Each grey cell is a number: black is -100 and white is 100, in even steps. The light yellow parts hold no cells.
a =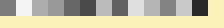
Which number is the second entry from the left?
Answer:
91
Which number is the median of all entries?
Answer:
20
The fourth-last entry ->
42
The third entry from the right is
3

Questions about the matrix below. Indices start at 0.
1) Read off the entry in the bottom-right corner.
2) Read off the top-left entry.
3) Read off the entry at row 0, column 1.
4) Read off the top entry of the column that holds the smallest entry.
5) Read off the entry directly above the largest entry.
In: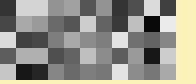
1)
32
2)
-60
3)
66
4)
72
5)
-50

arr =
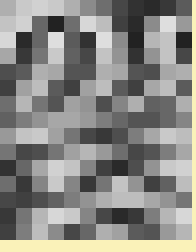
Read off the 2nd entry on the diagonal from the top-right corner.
74
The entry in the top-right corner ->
-29
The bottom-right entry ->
43
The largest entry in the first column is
69
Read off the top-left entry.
37
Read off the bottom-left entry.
-50
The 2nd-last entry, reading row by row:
20
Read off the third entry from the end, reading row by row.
-34
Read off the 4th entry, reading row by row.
58
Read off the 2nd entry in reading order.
58
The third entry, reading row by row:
64
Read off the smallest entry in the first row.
-67
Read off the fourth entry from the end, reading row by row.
-29

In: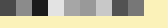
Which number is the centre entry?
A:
30
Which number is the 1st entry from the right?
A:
-7
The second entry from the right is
-36

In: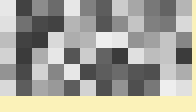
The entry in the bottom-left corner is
70
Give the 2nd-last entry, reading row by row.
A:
87
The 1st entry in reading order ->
81
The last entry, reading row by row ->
76
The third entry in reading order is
10
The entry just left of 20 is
31
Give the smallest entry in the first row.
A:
-48
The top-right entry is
42
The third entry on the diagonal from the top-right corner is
26

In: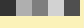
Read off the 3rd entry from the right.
-1
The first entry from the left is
-60
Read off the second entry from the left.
37
